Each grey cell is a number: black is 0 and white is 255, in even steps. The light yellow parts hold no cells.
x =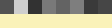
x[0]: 82
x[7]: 70
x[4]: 99
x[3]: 121

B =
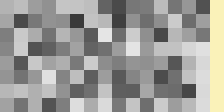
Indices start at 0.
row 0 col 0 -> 179
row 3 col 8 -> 157
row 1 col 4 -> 142
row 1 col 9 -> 145
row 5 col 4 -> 132
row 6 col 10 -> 167
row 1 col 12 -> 203
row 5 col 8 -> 89
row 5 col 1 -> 115
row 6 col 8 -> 95
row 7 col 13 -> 185
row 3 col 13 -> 214
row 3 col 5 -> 162
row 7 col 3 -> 83
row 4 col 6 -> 203
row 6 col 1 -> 193
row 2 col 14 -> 119
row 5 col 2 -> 151
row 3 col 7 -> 112
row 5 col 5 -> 190
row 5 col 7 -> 157
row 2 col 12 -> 183
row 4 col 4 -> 175
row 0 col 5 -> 196
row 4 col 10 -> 144
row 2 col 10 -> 143
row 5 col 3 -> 224
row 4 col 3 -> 162
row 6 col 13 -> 71
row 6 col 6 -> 112
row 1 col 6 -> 194
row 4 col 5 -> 121
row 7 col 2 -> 176
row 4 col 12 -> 86

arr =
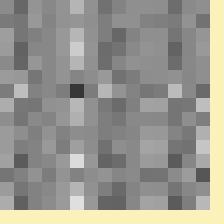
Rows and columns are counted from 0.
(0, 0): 139
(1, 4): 146
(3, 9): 137
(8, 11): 136
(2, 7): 126
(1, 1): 118
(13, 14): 143
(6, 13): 137
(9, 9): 134
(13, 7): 126
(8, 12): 117
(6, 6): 124
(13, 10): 143
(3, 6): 148
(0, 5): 181
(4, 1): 101
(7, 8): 107
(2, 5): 182
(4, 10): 143
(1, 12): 123
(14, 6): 152
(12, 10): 115
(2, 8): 103
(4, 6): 145
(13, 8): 106
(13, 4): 153
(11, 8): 108
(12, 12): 139
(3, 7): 108
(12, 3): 124
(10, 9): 137
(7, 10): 162
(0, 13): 138
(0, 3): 136
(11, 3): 136

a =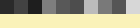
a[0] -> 42
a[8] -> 85
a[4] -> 88

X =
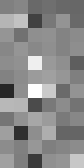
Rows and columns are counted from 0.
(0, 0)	128
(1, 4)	148
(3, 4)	131
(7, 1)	182
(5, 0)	130
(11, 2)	58
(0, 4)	104
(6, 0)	39
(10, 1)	128
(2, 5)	139
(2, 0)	149
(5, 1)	140
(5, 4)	150
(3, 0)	135
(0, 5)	103
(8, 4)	122
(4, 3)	153
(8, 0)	117
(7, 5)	115
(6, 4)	106
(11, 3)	144
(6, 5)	147
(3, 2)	136
